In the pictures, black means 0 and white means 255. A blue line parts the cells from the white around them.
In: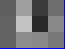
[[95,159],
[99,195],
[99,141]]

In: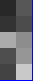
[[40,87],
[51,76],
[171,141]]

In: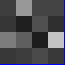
[[62,152],
[54,31],
[124,95]]

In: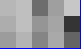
[[183,191],
[173,191],
[156,180]]

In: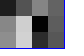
[[29,83],
[135,207],
[142,210]]

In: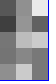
[[87,144],
[63,149],
[118,188]]

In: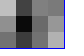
[[191,66],
[144,10],
[114,60]]

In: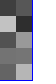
[[63,87],
[194,46],
[82,153]]

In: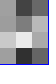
[[160,67],
[157,125],
[201,234]]
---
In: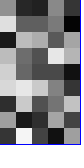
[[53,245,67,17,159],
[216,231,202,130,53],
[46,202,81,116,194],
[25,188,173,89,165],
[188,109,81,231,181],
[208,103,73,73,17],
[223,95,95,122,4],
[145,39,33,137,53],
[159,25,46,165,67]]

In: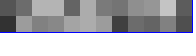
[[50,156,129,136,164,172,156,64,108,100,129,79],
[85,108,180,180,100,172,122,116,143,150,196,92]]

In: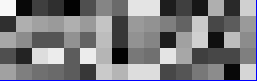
[[47,175,161,154,175,154,196,55,154,146,127,99,202,71,92,154],
[167,140,85,85,146,99,189,55,146,133,29,161,208,15,189,140],
[161,127,112,106,92,55,202,181,221,221,71,85,120,140,8,214],
[79,35,221,236,92,236,181,2,120,112,228,167,63,71,71,127],
[248,8,63,47,2,79,133,106,228,228,29,63,22,175,41,208]]

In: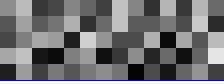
[[167,193,22,10,127,155,16,55,140,36,106,16,99,228],
[140,186,55,70,133,99,63,193,133,48,180,55,180,106],
[84,161,91,114,174,48,106,193,91,91,120,76,200,42],
[30,155,63,120,84,120,140,114,3,76,22,99,147,63],
[70,127,167,155,30,208,147,76,76,174,10,167,84,186]]

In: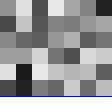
[[144,224,79,232,166,130,33],
[72,195,86,130,123,150,166],
[158,158,210,115,79,216,203],
[136,102,94,150,174,94,115],
[72,33,123,102,203,108,188],
[224,26,232,195,180,188,94]]

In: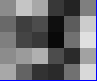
[[140,197,168,56,35,127],
[140,155,176,76,42,162],
[168,99,50,42,113,217],
[127,68,56,9,113,224],
[105,62,76,15,92,204]]

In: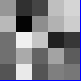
[[112,240,197,32,55],
[84,234,84,127,119],
[112,170,99,163,92],
[150,48,69,191,213],
[185,4,142,178,205]]

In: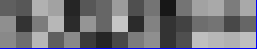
[[137,110,183,95,137,59,37,72,124,143,51,79,191,183,177,191],
[95,87,177,162,37,87,102,156,79,116,23,116,162,169,124,169],
[143,51,124,183,43,149,102,197,43,130,51,66,110,116,72,102]]
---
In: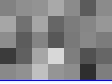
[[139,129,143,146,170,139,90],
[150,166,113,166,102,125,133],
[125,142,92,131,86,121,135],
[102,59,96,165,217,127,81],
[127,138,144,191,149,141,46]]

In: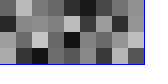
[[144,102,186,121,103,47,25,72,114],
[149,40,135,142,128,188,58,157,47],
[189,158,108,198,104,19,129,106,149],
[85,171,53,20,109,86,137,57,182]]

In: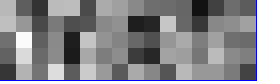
[[92,184,94,51,187,189,75,171,160,137,110,108,102,18,65,109],
[161,191,151,73,122,78,84,137,145,30,37,198,103,55,136,142],
[107,112,251,96,138,30,196,147,132,104,80,150,170,126,161,111],
[127,98,218,106,139,27,168,125,141,60,39,163,158,118,187,138],
[67,54,179,116,221,92,203,154,90,170,135,85,185,152,152,123]]

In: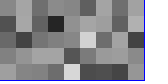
[[162,136,165,111,139,134,95,164,111],
[177,81,167,98,37,145,165,158,97],
[67,105,67,117,128,135,210,109,163],
[138,129,148,164,164,85,123,154,157],
[150,159,133,130,109,215,76,79,69]]

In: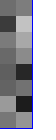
[[125,110],
[194,59],
[168,123],
[139,105],
[39,95],
[114,99],
[28,154],
[149,119]]

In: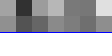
[[224,163,49,156,183,121,119],
[142,144,83,102,138,125,111]]

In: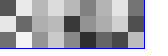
[[115,85,234,184,220,184,129,180,228],
[78,231,105,175,186,56,147,174,208],
[189,112,244,149,202,136,45,101,72]]
